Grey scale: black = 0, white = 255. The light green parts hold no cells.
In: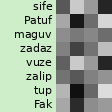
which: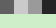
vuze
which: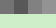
zalip

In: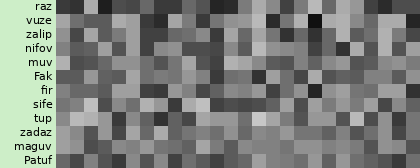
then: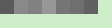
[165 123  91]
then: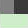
[111 117  50]
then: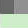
[145 111  83]

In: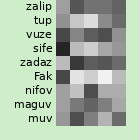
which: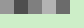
muv
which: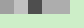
nifov
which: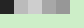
sife
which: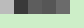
zadaz
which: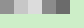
tup

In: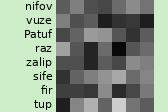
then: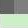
[147 168 107]
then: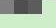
[30 50 56]

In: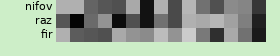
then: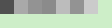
[121  47 169]
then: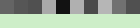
[139 133  55]
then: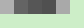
[ 18 176  74]
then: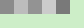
[ 47 169 113]
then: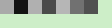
[139 133  55]

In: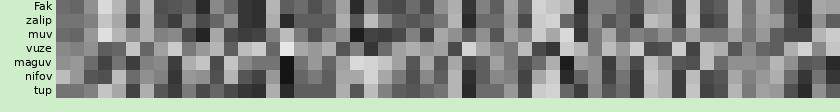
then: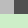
[ 94 181 116]
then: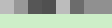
[137 181 144]
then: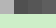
[ 42 137 102]
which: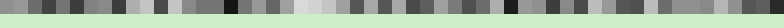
maguv

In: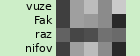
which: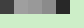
Fak
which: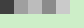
vuze
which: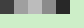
nifov
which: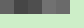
raz

